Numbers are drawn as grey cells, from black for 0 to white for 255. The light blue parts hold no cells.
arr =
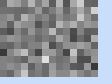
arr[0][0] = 104
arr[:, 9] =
[84, 103, 119, 148, 126, 137, 145, 70, 119, 127, 137]
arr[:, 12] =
[103, 129, 144, 153, 94, 84, 147, 133, 78, 152, 117]
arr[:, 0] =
[104, 113, 133, 138, 94, 130, 106, 58, 130, 130, 119]
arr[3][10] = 175
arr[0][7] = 93
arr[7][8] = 119
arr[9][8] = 117
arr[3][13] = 143
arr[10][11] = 137
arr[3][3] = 142
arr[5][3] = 121
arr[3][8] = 180
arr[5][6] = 122
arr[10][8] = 136
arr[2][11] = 198
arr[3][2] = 161
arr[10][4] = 114
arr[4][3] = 107
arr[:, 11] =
[205, 170, 198, 131, 130, 107, 161, 97, 78, 85, 137]
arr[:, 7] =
[93, 125, 106, 98, 184, 112, 79, 154, 124, 153, 159]
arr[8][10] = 160
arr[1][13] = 208
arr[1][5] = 152
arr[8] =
[130, 126, 116, 99, 148, 143, 223, 124, 112, 119, 160, 78, 78, 150]

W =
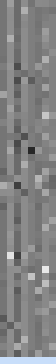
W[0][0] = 117
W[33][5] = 122
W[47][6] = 142
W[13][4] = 126
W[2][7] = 130
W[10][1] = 142
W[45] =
[88, 142, 107, 140, 125, 118, 134, 130]
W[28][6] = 121
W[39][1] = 142
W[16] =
[117, 145, 129, 135, 126, 117, 198, 152]
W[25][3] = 140
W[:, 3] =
[141, 176, 140, 136, 140, 140, 140, 140, 140, 143, 111, 154, 140, 140, 140, 140, 135, 133, 140, 81, 142, 136, 140, 173, 140, 140, 140, 97, 140, 140, 140, 140, 140, 140, 140, 140, 162, 144, 124, 140, 140, 140, 135, 140, 140, 140, 140, 140, 178, 140, 140]
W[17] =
[130, 142, 107, 133, 126, 132, 139, 127]
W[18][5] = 136
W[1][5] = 117
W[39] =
[122, 142, 107, 140, 195, 118, 143, 113]
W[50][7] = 130
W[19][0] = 117
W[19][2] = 117
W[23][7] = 118
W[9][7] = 129
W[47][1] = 142
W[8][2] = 107
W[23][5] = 115
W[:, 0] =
[117, 117, 117, 117, 117, 117, 117, 117, 114, 125, 117, 117, 117, 163, 117, 117, 117, 130, 117, 117, 117, 117, 117, 117, 101, 117, 173, 141, 122, 100, 117, 117, 117, 117, 117, 117, 117, 117, 117, 122, 112, 117, 117, 117, 117, 88, 121, 103, 117, 131, 117]
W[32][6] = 170
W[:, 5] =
[138, 117, 118, 115, 118, 124, 118, 118, 118, 151, 117, 122, 118, 118, 110, 118, 117, 132, 136, 118, 119, 150, 126, 115, 113, 181, 158, 118, 119, 109, 118, 118, 117, 122, 118, 109, 133, 118, 118, 118, 115, 170, 112, 128, 144, 118, 113, 114, 117, 118, 156]
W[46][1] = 97
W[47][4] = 126
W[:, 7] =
[130, 116, 130, 130, 130, 130, 130, 141, 130, 129, 130, 130, 130, 130, 130, 130, 152, 127, 129, 130, 142, 130, 153, 118, 130, 102, 105, 123, 130, 130, 130, 162, 130, 137, 130, 121, 130, 130, 130, 113, 130, 119, 130, 157, 124, 130, 130, 130, 130, 162, 130]
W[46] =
[121, 97, 145, 140, 126, 113, 137, 130]
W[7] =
[117, 142, 107, 140, 126, 118, 125, 141]

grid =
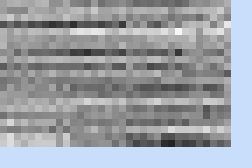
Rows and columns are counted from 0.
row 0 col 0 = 162
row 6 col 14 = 163
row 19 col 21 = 124
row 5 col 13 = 142
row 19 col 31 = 148
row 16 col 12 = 143
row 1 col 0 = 158
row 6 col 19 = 154
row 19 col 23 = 84
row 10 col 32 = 92
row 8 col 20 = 158
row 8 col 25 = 170
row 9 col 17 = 86
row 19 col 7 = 189
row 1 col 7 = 152
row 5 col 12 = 150
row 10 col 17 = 169
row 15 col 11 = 135
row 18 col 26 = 201
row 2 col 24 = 117
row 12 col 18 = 130
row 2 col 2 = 161
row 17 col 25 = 118
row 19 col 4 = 181
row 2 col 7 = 172
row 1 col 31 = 203
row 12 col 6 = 135
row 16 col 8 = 139
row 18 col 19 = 180
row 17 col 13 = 130
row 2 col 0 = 182
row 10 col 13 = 151
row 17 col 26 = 95
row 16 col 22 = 131
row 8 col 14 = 190
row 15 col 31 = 108
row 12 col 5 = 135
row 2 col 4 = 173
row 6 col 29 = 161

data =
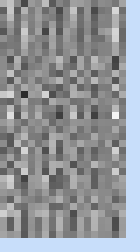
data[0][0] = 178
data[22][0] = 127
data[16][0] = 125
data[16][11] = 92
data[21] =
[92, 126, 103, 212, 120, 156, 79, 176, 88, 155, 164, 98, 136, 96, 125, 127, 208, 108]
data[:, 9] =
[116, 134, 133, 141, 159, 154, 145, 139, 138, 118, 129, 128, 126, 106, 149, 134, 132, 127, 139, 150, 154, 155, 137, 154, 152, 113, 120, 128, 136, 124, 141, 129, 128, 124]
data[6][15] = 132
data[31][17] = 155
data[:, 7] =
[90, 133, 126, 156, 170, 160, 164, 150, 154, 114, 109, 154, 115, 79, 170, 130, 111, 107, 148, 172, 181, 176, 144, 174, 172, 87, 95, 112, 150, 101, 125, 115, 115, 101]
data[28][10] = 101
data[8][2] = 176
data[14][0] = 109
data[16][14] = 123
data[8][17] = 143
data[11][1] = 88
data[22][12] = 140
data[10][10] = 175
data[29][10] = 169
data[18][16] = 166
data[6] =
[114, 121, 119, 175, 125, 139, 104, 164, 117, 145, 143, 112, 136, 123, 131, 132, 167, 117]
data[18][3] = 157
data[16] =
[125, 221, 87, 184, 130, 174, 117, 111, 62, 132, 200, 92, 160, 64, 123, 115, 245, 119]
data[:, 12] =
[146, 148, 146, 139, 136, 151, 136, 139, 120, 124, 149, 128, 125, 156, 128, 145, 160, 142, 139, 125, 145, 136, 140, 128, 137, 152, 149, 136, 122, 147, 152, 125, 126, 138]
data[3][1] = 155
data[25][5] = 157
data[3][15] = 130
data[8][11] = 166
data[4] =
[87, 142, 105, 203, 123, 161, 69, 170, 87, 159, 141, 101, 136, 94, 151, 162, 213, 104]
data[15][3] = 153
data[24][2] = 104
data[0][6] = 188
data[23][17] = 145

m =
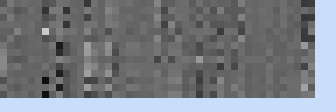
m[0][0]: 87
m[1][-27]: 101
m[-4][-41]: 102
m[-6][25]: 108
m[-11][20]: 110
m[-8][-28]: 102
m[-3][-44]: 108
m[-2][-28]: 101
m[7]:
[129, 105, 107, 98, 101, 100, 98, 105, 45, 80, 97, 108, 155, 124, 111, 139, 76, 107, 112, 111, 108, 107, 117, 96, 115, 115, 98, 92, 78, 94, 90, 80, 103, 85, 109, 95, 101, 100, 114, 97, 99, 103, 98, 95, 114]
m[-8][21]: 108
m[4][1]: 97
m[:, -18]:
[91, 102, 92, 102, 110, 95, 97, 92, 109, 94, 94, 108, 99, 109]
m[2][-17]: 110
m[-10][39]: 107
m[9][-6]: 101
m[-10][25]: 80
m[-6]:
[136, 94, 86, 92, 108, 104, 99, 110, 130, 116, 106, 103, 128, 110, 99, 102, 94, 96, 103, 100, 101, 108, 70, 114, 77, 108, 115, 109, 154, 105, 109, 124, 104, 89, 104, 108, 108, 108, 97, 106, 100, 113, 100, 116, 114]
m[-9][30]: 80
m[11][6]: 15
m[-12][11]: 101
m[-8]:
[116, 98, 92, 100, 103, 105, 100, 118, 27, 79, 101, 106, 159, 113, 113, 144, 90, 102, 116, 115, 105, 108, 115, 101, 111, 111, 91, 97, 74, 102, 103, 114, 100, 118, 107, 96, 101, 102, 106, 98, 96, 107, 107, 152, 95]
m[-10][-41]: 106
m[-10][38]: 95
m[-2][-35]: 102
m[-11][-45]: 106
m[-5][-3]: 93
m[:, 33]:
[89, 91, 89, 91, 110, 93, 118, 85, 89, 72, 103, 104, 123, 103]
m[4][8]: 127
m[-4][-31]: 113
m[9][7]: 96
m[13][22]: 110
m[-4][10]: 99
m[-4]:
[122, 101, 98, 99, 102, 103, 95, 113, 31, 76, 99, 108, 160, 116, 113, 147, 83, 105, 114, 114, 106, 108, 119, 97, 114, 115, 93, 94, 71, 98, 94, 101, 100, 103, 107, 95, 101, 101, 110, 97, 97, 105, 103, 128, 102]
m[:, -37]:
[111, 121, 112, 120, 127, 115, 27, 45, 130, 70, 31, 121, 28, 124]
